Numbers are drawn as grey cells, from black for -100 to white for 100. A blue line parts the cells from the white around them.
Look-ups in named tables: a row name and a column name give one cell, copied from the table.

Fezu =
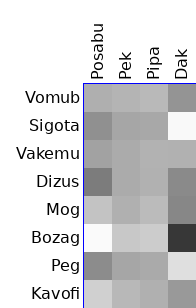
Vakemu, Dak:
39
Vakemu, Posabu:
27
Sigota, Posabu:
13
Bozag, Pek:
57
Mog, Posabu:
53
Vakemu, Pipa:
40
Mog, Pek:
38
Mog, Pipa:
47
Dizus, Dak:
8
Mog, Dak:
6
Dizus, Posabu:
-3
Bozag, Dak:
-57
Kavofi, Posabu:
63
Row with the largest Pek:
Bozag

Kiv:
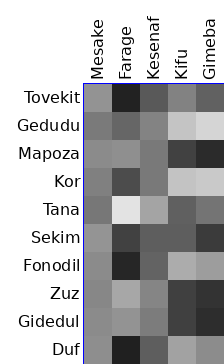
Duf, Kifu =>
27
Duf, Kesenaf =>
-26
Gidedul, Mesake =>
9
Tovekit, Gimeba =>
-24
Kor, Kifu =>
53
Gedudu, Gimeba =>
67
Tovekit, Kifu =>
2
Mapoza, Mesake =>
9
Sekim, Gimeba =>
-54
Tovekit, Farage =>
-73
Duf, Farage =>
-75
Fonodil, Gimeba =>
23
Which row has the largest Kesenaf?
Tana

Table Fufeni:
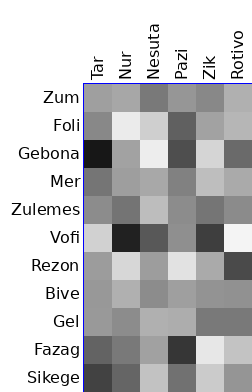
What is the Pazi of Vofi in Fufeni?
12
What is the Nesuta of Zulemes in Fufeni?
48
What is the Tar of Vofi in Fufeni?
64
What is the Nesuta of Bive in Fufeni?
10
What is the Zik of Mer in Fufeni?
49
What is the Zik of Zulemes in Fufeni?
-8
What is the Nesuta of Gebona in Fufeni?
86
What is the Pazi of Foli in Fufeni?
-25
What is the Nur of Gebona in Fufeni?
27
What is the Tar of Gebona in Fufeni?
-82
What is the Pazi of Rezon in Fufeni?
77

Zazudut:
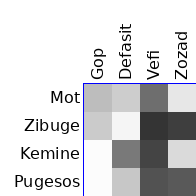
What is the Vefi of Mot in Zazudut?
-14
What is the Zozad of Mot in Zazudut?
81
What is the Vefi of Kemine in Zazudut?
-47
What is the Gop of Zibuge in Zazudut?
59
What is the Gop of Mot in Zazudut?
48
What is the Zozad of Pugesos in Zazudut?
-30

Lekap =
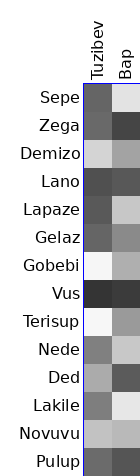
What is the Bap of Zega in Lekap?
-46
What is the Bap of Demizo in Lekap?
28
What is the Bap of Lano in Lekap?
-31
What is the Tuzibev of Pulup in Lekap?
-16
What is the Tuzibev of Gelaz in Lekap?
-21
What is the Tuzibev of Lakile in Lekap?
-1
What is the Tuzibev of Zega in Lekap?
-18
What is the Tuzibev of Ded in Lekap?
34
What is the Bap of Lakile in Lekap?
81
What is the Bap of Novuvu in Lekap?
45

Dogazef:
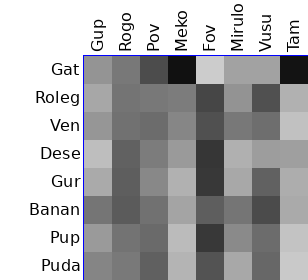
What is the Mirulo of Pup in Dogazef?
8
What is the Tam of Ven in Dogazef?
51
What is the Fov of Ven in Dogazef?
-37
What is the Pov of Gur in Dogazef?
7
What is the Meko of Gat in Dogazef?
-87
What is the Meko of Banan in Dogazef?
29
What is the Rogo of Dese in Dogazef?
-24

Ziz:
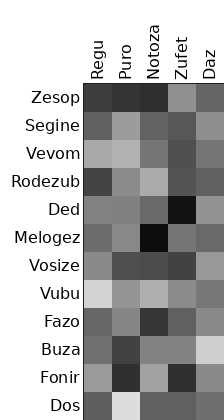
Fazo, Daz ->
8
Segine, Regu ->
-25
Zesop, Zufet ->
13
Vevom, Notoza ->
-8
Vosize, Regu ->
8
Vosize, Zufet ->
-48
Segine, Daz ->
11
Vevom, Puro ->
40
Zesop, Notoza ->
-63
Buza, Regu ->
-12
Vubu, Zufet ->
9
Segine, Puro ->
22
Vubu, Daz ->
-6
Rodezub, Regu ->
-47

